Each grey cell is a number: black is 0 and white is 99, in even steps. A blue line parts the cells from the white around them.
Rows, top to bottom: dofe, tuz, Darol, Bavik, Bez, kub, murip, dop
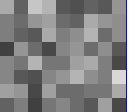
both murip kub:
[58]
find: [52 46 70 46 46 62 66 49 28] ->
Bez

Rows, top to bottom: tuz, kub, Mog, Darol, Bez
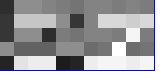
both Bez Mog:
[95]
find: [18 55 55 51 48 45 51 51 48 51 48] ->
tuz
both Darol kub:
[55]

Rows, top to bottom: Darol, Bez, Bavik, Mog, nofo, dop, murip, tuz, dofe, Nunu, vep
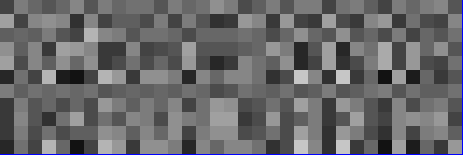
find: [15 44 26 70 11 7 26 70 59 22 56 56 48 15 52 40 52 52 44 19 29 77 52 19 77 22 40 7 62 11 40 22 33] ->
dop
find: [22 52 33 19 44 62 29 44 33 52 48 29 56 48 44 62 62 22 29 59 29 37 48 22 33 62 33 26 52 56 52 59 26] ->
dofe

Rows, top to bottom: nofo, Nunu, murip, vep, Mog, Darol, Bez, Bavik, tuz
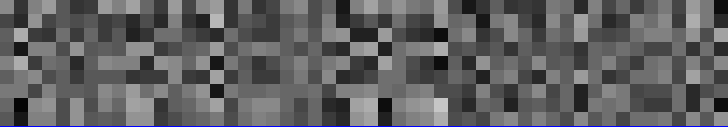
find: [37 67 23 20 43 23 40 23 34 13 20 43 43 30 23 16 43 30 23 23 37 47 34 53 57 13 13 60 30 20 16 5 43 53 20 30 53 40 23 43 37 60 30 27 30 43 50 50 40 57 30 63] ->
murip
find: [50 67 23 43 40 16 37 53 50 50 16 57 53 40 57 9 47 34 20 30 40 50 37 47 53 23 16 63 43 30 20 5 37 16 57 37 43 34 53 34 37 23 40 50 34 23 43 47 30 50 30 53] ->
Mog
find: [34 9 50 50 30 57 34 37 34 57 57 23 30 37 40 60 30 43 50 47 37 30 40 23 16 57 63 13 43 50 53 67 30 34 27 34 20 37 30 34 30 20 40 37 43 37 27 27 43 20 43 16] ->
vep

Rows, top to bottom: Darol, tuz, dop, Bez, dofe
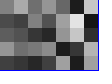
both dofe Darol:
[11]
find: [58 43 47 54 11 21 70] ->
Bez
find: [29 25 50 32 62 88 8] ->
tuz
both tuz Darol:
[50]
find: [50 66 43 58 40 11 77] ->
Darol
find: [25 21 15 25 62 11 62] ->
dofe

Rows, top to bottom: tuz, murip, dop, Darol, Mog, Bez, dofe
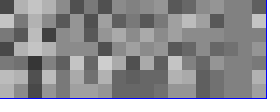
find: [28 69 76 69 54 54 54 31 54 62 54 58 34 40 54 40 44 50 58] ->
Darol
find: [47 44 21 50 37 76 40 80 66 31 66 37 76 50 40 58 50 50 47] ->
Mog
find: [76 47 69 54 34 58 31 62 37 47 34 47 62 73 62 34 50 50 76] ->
murip
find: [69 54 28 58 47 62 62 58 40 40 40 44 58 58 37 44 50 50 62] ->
dofe

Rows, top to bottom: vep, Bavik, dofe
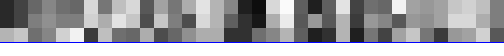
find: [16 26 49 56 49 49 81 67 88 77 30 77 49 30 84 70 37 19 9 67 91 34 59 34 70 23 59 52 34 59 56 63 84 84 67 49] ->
Bavik
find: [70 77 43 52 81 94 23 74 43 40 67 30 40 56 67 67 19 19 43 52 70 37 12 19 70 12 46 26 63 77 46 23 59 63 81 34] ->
dofe
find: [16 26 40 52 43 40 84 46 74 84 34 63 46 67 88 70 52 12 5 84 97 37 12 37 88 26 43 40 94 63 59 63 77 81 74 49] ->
vep

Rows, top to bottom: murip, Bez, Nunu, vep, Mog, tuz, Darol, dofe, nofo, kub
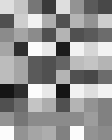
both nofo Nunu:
[54]
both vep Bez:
[94]
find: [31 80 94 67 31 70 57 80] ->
Bez
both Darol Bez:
[94]
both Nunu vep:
[64]
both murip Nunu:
[35]

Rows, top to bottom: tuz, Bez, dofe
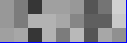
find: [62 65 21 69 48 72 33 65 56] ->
dofe
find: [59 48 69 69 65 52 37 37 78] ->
Bez
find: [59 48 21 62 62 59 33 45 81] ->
tuz

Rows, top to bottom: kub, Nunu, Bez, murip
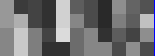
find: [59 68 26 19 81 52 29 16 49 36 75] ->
Nunu
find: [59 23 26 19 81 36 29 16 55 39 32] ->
kub

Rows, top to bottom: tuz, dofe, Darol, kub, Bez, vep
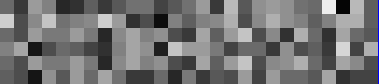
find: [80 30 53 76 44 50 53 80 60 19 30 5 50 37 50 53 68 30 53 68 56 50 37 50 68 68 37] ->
dofe
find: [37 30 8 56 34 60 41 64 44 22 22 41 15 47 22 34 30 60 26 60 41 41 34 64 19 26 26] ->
vep
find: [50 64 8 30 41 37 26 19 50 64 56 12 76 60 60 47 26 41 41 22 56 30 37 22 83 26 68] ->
kub
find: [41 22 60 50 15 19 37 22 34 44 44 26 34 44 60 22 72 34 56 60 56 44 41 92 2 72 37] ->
tuz
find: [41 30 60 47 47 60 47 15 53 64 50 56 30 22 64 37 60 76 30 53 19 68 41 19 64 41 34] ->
Darol

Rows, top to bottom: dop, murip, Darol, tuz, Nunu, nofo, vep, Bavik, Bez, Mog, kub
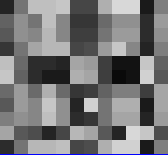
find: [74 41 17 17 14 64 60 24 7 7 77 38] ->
Nunu

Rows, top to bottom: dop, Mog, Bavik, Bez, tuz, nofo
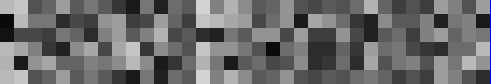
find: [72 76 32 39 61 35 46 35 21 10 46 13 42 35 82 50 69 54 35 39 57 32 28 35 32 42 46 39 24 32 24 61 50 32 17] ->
nofo
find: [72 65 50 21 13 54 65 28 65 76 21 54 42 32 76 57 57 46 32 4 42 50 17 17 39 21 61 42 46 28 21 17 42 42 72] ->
Bez

